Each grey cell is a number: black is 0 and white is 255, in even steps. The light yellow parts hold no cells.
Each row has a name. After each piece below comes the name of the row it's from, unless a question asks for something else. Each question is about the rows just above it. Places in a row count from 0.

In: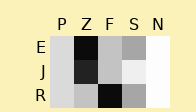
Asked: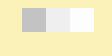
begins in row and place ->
J, 2
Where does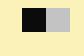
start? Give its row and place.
E, 1
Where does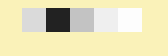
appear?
J
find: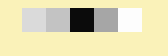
R
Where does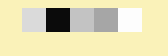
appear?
E

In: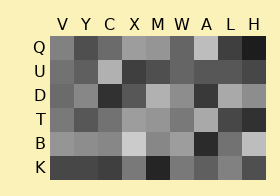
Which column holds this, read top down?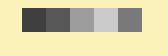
X
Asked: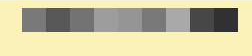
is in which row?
T

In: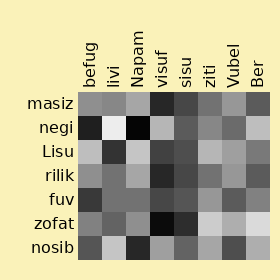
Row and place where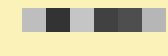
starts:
Lisu, 0
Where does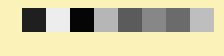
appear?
negi
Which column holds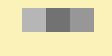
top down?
ziti

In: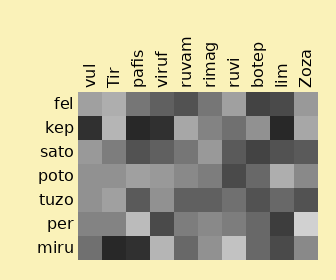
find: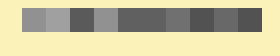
tuzo
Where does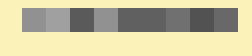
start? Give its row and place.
tuzo, 0
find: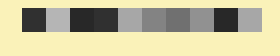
kep
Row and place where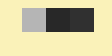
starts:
kep, 1
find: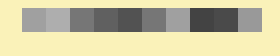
fel

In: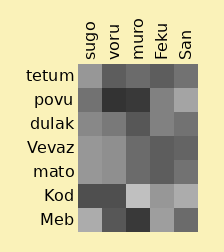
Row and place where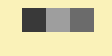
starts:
Meb, 2
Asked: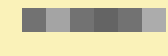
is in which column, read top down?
San

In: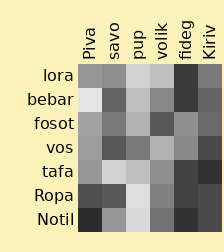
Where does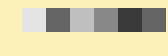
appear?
bebar
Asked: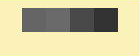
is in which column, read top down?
Kiriv
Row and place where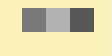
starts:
fosot, 1
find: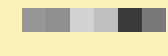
lora
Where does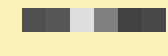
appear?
Ropa
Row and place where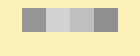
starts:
tafa, 0

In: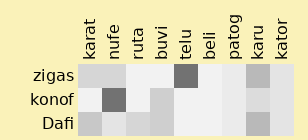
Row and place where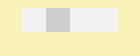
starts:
konof, 2
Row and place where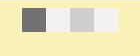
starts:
konof, 1
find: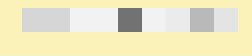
zigas
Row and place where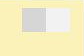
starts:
zigas, 1
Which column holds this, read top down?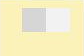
karat
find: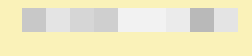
Dafi

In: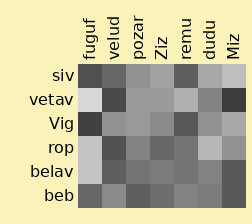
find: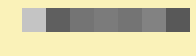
belav
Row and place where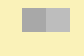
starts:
siv, 5
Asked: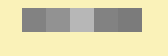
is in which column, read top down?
dudu

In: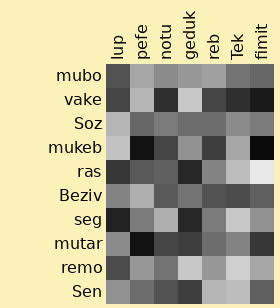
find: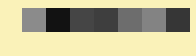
mutar
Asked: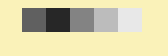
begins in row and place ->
ras, 2
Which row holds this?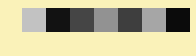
mukeb

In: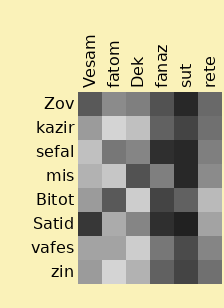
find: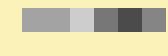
vafes
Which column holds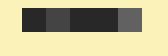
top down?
sut
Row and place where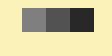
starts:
Zov, 2
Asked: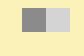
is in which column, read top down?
fatom

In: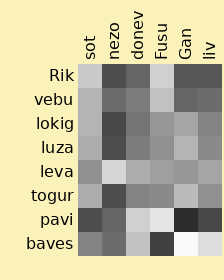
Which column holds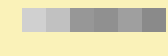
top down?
Fusu
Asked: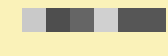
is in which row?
Rik
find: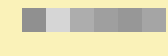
leva
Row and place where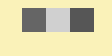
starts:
Rik, 2
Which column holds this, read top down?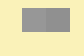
Fusu
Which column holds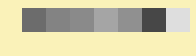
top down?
liv

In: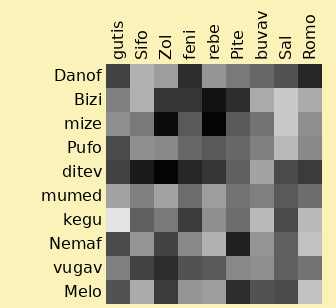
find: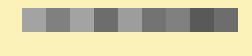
mumed
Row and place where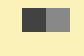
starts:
Nemaf, 2
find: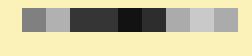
Bizi

